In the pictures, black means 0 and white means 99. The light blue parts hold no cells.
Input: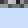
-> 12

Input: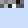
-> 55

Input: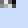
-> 91

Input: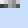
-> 68

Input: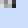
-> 53

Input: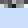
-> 47

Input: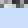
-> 25

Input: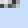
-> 71

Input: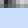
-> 71
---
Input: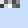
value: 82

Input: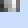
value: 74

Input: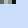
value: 40

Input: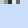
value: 58

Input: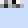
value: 86

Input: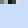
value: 48

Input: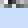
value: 80

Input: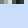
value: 49

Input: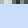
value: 71

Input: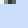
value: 38
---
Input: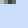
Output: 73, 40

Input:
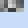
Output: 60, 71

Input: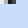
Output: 92, 27

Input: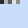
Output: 16, 54

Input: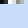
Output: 4, 71

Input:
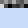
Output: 44, 6

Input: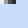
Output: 92, 17
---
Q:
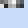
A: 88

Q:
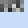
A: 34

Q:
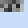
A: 34

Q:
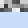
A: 84

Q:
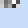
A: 81

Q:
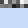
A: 49

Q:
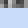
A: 65

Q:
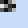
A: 90

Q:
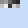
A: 76
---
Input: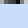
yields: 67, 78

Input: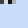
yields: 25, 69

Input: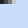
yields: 13, 77

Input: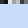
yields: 18, 46

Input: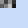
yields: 57, 9

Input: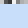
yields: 79, 73

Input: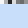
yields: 96, 58
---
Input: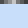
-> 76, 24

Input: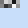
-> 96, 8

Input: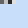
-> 87, 17

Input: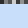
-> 79, 17

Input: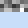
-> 98, 21

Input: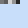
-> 83, 15

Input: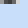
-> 83, 24

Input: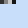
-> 78, 8

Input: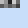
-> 79, 13

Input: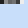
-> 92, 12
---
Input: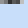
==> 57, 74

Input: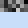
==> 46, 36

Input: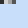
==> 18, 33

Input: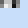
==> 39, 59

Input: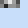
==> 40, 46

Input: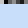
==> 77, 49
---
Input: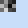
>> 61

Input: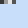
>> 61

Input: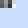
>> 61

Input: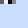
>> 93

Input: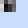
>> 27

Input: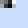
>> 44

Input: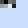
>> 1
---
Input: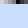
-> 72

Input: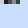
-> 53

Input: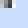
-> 90

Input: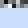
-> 79

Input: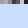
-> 67

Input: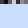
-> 55

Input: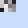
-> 87
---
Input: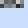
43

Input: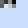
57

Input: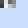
42

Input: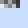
64

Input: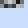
79

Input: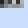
25
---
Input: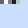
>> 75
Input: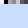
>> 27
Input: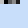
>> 11
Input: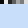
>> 86
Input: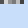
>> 26
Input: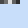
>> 18
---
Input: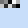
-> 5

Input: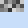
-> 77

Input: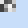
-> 95

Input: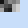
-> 24

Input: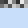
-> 84

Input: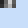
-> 81

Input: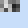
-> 69

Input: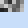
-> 58

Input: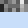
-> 41
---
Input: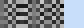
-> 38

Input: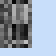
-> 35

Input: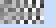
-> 74

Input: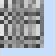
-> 22

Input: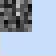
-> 41

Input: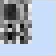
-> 88
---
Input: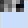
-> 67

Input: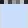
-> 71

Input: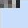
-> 56

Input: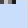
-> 79

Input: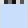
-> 17

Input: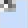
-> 70
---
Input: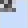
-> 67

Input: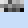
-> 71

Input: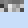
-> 42

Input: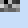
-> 71

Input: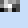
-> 60

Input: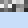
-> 79

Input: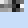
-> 12

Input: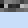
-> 40

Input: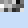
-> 82

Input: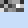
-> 64
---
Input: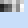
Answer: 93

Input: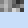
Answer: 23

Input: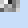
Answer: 81

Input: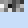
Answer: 45

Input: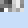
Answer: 87

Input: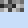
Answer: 32
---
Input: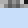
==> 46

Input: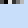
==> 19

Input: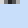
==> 14

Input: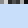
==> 21

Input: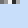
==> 94

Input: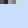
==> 62

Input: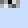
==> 5

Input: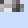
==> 56
